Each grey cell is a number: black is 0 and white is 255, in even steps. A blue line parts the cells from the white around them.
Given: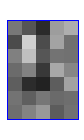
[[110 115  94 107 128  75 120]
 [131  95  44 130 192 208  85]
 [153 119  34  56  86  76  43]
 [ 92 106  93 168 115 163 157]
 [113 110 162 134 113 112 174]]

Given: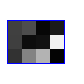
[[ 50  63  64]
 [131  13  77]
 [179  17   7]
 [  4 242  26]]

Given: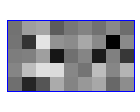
[[111 133 125 116 114]
 [ 37 190 128  51 158]
 [ 85 224 159 228 165]
 [171 219  22 146  92]
 [132 135 112 139 119]
 [152 116 133 168 131]
 [168 189  27 137 113]
 [104 134 128   2 137]
 [141 180  55 138 109]]

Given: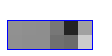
[[144 145]
 [142 143]
 [142 142]
 [112 119]
 [107  35]
 [204 161]]

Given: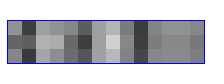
[[134 101 146]
 [ 58  95  63]
 [165 178 159]
 [142 172 146]
 [108 105 135]
 [ 85  63  93]
 [161 159 160]
 [184 208 181]
 [130 135 123]
 [ 70  62  60]
 [135 125 132]
 [138 136 145]
 [138 136 145]
 [127 120 135]]

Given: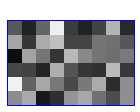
[[140 241  70  13 165  88]
 [169  98  67 163  55  34]
 [ 24 168  37 117 171 101]
 [ 47 120 174  52 192 239]
 [148  73  84 184  68  60]
 [168 121  54 137  68  34]
 [113 171  49 116 117  67]
 [ 77  44 186 110 113 180]
 [143 142  56 122  87  42]]

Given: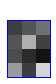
[[154  76  85  62]
 [ 61  43 175  85]
 [213  19  65 113]]

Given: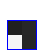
[[246  32]
 [ 38  39]]

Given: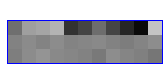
[[126 130 111]
 [140 139 159]
 [148 131 165]
 [137 140 179]
 [134 131  50]
 [130 134  68]
 [121 137 109]
 [141 130  69]
 [133 125  38]
 [128 132  10]
 [118 141 196]]
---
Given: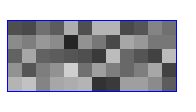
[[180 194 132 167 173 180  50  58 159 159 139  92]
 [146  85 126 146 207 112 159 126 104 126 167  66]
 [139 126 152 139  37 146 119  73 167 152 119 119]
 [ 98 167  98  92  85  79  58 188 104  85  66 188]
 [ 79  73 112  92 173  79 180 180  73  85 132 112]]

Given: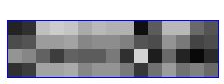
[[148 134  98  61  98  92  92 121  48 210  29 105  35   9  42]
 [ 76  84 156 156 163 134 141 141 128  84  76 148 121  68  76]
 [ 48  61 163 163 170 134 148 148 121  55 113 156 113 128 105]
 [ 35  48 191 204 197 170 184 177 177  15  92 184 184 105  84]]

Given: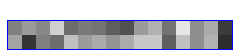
[[163  52 128 109 192 155 171 148 171 200 200  95 192 142 178  46]
 [128 155 136 208 109 122 116  95  81 155 178 116 230 142 171  59]]

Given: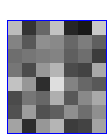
[[194 151  45 222 131 103  88]
 [188  52 103 194  38  24 200]
 [163  45 151 181  60  67 163]
 [131  88 143 137 103 125  95]
 [118  75 151 181  75  67 169]
 [110 118 125 131  95 110  60]
 [ 81 157  81  95 143 110 143]
 [ 75 118 103 175  88 137 169]]

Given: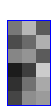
[[134 148  91]
 [120 182  91]
 [ 76 106 176]
 [ 69 142 155]
 [ 48 113 169]
 [ 28  62 204]]

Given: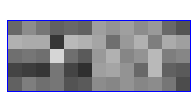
[[177 171 171  54 185 177 165 111 153 177 126 171 159]
 [111 118 111 214 111  90 153 177 134 147 185 126 134]
 [104 140 118  97 104  97 159 147 159 140 153 104  83]
 [ 97 126 111 118  83  90 140 134 147 134 140 118  76]
 [ 68  61  54 118  68  47 159 165 147 104 185  97  90]]

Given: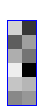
[[238   1]
 [210  54]
 [197 182]
 [174 116]
 [136 151]
 [ 93 159]]

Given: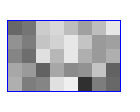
[[175 125 133 224 239  48 125 104]
 [167 154  98 167 139 146 196  98]
 [146 125 196 210 231 196 154 160]
 [133 110 224 183 231 175 154 175]
 [104 117 204 216 189 160 189 231]]
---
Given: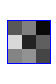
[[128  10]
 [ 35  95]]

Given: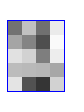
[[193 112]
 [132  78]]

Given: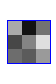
[[ 19 114]
 [132 223]]

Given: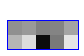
[[153 128]
 [220  12]]

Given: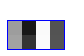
[[ 24 250]
 [ 52 251]]

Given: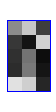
[[199  62]
 [ 19 209]]
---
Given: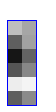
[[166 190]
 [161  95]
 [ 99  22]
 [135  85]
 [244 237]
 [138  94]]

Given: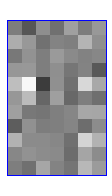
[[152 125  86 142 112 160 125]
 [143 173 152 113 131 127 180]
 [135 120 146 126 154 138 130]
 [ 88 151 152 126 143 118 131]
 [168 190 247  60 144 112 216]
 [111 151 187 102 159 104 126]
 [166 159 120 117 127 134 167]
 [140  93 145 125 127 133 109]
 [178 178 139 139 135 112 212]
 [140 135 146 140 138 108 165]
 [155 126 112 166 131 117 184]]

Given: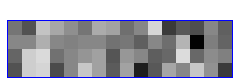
[[ 96 117  82 195 167 143 117 171 162 111 135 214  58  88  78 135]
 [100 135 135 175 135 129 135 135 114 119  95 135 110 180   3 126]
 [128 101 206 218 113 135 149 161  85 151 135  94 104 220 104 140]
 [ 58  82 206 213  75 135 199 161  91 162  30  88 166 135 199 145]]

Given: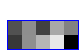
[[130  81 142  65 168]
 [  1  56 143 181 232]]

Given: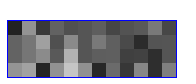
[[ 71  34 147  57  98  80  85  94  70  83  89 121]
 [ 85  99 118 160  80 138  85 121  95  74  43  84]
 [ 85  99 118 139  89 178  85  94  95  64  66  46]
 [127 148 162  36 146 197 145  39 107  55 135  46]]

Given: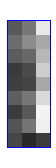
[[233  89 119]
 [168 108 139]
 [183  92 104]
 [205  59  74]
 [168  63  68]
 [217  95 119]
 [243  59  88]
 [240  84 116]
 [ 60  70  41]]

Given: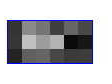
[[ 73  52 138 117  63 102]
 [ 23  54 192 156 179  11]
 [ 60  36  96 102  71  59]]

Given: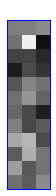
[[139 126 128]
 [ 16 113 238]
 [ 40  67  68]
 [ 51  28  75]
 [113  86 132]
 [100 112 149]
 [ 30 103  72]
 [ 91 128  73]
 [ 75 167 183]
 [117  92 173]
 [115 158  88]
 [139 111  92]]
